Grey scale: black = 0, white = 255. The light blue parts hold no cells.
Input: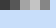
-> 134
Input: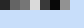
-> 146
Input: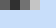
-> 197
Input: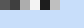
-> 191
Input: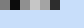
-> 45
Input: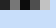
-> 194
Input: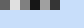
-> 53
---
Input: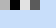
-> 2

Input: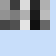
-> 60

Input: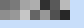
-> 122

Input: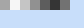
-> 246

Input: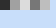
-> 161

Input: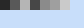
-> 89

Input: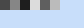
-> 134

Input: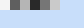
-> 95

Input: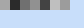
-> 43
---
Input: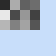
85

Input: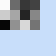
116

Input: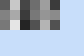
81

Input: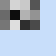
74

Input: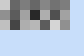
144

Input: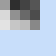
136

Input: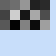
159

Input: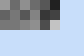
195

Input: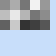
86

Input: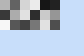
78
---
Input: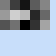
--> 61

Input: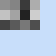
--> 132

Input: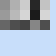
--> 176

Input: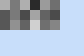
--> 122

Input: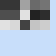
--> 54

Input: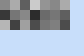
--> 171

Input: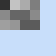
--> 195
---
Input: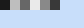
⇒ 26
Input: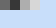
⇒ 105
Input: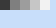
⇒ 57
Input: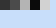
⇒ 51
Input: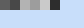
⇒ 94
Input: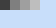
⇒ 62
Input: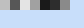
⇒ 191
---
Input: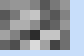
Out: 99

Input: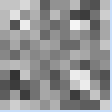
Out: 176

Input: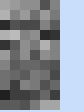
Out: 91

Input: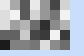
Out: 27

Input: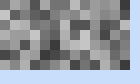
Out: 167

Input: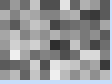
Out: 154

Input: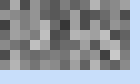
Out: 138

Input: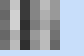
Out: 114

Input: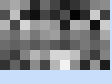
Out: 50
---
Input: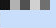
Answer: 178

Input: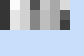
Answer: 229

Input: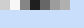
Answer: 247

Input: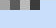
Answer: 92

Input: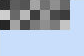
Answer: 164

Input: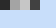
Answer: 164

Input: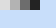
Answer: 179

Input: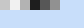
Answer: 241
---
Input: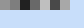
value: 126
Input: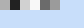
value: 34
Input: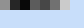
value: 38
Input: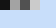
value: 163
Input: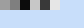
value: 127
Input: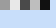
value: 232
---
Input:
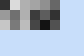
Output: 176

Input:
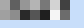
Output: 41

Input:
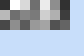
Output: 133

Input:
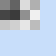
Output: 144

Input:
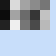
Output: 107

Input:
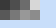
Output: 152

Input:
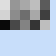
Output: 110
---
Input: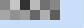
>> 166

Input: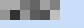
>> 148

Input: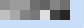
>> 191

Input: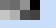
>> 197

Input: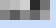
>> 126

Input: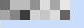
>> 166
